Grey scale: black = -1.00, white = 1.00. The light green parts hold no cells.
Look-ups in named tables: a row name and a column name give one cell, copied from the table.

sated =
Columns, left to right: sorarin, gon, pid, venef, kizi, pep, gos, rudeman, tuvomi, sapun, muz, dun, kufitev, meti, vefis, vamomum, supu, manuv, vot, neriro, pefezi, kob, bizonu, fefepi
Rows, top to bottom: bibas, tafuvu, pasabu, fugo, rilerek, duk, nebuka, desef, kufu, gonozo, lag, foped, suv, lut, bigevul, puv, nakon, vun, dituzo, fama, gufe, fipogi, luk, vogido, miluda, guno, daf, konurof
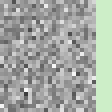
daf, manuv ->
0.06
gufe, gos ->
0.66
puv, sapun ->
0.47
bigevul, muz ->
0.46
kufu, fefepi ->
-0.13
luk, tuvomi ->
0.13
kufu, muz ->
0.28
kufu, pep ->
0.59
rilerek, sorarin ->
0.18
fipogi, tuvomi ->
0.21
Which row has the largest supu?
pasabu

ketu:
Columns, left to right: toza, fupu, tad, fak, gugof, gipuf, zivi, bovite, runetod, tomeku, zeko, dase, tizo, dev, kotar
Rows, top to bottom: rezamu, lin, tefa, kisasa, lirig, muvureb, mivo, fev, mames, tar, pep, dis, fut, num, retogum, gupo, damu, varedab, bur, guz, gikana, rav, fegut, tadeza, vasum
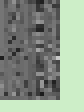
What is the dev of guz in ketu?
-0.04
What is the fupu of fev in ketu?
-0.30
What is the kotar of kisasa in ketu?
-0.38
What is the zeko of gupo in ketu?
-0.35
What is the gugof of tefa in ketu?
-0.25
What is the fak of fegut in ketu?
-0.18
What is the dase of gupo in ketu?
-0.21
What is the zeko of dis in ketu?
-0.51
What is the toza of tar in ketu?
-0.08
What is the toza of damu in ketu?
-0.10
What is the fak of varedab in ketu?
-0.18
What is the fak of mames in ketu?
-0.22
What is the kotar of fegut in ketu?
-0.53
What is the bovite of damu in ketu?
-0.23
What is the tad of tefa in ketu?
-0.12
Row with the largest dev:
retogum

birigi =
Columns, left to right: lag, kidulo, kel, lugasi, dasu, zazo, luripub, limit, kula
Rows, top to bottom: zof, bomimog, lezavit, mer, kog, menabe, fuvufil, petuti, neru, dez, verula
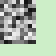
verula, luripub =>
-0.26
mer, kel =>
-0.12
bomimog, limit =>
0.10
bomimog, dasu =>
-0.23
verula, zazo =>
0.00
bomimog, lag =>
-0.64
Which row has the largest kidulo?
bomimog

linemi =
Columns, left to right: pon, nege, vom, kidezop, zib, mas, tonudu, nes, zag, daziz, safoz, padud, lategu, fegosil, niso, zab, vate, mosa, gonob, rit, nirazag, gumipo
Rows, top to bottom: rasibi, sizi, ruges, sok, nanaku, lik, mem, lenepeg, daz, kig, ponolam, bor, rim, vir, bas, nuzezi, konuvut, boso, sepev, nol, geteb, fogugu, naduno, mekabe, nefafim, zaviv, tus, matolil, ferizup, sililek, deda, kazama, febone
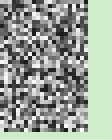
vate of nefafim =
0.90
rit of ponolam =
0.64
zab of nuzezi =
-0.12
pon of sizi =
-0.40
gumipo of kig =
0.52
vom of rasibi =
0.66
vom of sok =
-0.69
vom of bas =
0.38
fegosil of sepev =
0.17
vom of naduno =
0.79
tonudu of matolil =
-0.33
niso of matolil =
0.92
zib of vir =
-0.44
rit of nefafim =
-0.69
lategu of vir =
0.14
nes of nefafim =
-0.01

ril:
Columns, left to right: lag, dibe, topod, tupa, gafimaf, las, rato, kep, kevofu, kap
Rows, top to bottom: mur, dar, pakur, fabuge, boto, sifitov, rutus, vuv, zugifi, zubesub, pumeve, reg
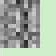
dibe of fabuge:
-0.18
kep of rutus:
0.30
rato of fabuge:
-0.70
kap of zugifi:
-0.19
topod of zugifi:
0.11
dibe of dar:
0.22
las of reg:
-0.24
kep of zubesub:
-0.28
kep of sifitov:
0.10
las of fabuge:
-0.19
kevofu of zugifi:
-0.24
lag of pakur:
0.31
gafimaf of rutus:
0.34
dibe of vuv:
0.01
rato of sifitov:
-0.09
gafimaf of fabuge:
0.61
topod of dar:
-0.16
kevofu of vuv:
0.57
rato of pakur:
-0.07
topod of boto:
0.07

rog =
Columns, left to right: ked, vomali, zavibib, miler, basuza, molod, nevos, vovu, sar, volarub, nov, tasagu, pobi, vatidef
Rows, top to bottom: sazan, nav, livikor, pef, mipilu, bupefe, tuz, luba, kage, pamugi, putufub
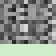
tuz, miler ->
0.27
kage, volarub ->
-0.19
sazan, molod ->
-0.28
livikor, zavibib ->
-0.47
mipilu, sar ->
0.22
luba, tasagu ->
-0.23
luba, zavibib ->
-0.41
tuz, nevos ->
0.70
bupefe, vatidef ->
0.64
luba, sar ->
-0.38
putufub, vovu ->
-0.10

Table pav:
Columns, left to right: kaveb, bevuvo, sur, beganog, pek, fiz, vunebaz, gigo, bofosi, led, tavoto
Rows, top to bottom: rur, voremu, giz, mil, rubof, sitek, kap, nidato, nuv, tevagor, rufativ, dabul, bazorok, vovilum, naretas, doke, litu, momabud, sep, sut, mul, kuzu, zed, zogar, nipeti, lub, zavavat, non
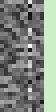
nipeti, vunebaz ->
-0.56
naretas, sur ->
-0.26
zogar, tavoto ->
-0.29
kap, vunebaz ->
-0.40
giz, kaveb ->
-0.56
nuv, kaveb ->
-0.01
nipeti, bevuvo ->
-0.04
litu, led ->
-0.22
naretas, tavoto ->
0.02
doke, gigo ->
0.55
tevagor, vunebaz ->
0.32
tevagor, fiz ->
0.07

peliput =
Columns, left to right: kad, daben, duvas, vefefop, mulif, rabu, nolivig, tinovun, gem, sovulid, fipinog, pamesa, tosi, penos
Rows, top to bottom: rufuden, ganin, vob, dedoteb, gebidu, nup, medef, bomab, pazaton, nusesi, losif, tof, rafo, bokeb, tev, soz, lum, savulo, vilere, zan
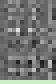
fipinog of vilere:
-0.18
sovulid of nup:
0.04
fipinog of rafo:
-0.20
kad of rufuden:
-0.23
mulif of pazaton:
0.21
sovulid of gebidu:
-0.30
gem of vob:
0.39
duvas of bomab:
0.42
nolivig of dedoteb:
-0.20
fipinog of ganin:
-0.21
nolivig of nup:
-0.28
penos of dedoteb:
-0.40
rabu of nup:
-0.43

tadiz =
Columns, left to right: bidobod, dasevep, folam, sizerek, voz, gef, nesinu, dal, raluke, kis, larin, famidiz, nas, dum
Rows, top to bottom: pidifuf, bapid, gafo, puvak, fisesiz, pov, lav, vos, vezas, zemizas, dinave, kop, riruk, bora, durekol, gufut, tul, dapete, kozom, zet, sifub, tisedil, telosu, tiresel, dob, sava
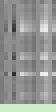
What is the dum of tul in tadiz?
-0.05
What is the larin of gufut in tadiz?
0.03
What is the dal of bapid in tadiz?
0.11
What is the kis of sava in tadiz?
0.12
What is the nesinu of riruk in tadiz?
-0.01
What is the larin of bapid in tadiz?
0.20
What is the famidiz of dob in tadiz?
0.40
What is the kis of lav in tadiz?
0.14
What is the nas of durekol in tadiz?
0.29

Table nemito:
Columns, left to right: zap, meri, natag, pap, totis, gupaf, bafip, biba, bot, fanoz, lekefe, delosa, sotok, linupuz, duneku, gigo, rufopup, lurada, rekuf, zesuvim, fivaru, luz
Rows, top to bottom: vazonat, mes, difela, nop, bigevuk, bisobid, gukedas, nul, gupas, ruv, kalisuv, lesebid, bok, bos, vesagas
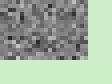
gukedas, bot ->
0.31
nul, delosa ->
0.25
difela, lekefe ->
0.13
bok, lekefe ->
-0.19
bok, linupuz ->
-0.45
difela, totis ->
0.04
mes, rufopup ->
0.03

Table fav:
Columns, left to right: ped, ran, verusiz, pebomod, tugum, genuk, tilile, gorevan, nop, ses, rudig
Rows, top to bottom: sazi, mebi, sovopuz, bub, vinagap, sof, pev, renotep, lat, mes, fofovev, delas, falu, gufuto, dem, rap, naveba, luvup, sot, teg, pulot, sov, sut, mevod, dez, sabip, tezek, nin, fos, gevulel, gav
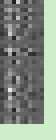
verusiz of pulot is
-0.10
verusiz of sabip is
0.05
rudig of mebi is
-0.25
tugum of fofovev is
-0.15
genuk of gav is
-0.29
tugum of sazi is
0.63
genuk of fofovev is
-0.23
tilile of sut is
-0.19
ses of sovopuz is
-0.18
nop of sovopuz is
-0.19
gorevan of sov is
-0.03
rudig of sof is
-0.25
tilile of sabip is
-0.37
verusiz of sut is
0.81
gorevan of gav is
0.00
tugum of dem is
-0.20
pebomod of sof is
-0.20

